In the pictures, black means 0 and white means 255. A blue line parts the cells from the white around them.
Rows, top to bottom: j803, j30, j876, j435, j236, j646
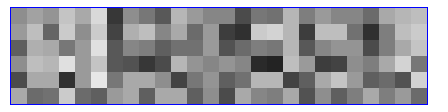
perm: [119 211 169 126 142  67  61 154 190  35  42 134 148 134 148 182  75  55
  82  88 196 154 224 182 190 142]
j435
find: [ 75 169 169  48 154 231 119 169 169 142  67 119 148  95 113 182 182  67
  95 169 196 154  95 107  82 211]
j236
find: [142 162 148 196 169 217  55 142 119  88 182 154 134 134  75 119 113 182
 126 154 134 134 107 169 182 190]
j803
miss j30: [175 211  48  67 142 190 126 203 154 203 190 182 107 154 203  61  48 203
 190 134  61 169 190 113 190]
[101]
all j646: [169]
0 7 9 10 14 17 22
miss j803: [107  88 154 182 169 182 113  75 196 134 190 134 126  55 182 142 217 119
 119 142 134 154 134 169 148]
[162]
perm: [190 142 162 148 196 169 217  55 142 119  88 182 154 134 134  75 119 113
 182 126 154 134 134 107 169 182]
j803

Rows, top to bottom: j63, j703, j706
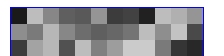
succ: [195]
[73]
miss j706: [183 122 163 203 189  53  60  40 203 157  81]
[128]
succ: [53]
[40]
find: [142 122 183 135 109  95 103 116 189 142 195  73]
j703
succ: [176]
[149]
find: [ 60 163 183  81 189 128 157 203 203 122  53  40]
j706

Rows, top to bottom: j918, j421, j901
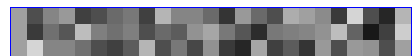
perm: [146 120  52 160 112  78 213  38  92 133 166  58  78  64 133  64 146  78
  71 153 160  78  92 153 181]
j901
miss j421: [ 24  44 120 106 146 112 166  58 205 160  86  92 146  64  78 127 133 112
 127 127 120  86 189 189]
[99]
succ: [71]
[146]
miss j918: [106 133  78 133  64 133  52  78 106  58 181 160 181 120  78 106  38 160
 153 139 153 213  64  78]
[173]
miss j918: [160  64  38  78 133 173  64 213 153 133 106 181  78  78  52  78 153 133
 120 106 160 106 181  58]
[139]

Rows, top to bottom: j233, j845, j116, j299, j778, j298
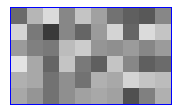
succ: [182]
[219]
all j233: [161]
5
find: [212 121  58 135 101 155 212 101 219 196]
j845

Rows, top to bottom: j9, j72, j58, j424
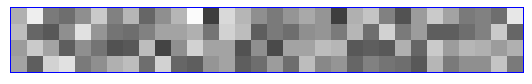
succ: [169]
[149]
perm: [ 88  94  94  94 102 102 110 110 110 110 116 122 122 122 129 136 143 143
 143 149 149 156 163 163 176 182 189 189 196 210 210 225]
j424
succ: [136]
[149]

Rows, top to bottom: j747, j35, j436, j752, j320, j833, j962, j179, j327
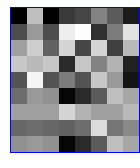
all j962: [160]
0 1 2 5 6
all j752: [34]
7
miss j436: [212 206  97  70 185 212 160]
[63]
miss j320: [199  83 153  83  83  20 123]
[245]

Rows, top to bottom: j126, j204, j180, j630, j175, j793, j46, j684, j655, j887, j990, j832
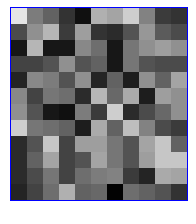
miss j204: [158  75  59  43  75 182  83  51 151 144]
[91]
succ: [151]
[91]
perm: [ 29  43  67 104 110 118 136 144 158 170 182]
j793
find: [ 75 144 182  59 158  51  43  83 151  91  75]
j204
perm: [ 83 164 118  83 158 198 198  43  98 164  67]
j887
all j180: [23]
0 2 3 6

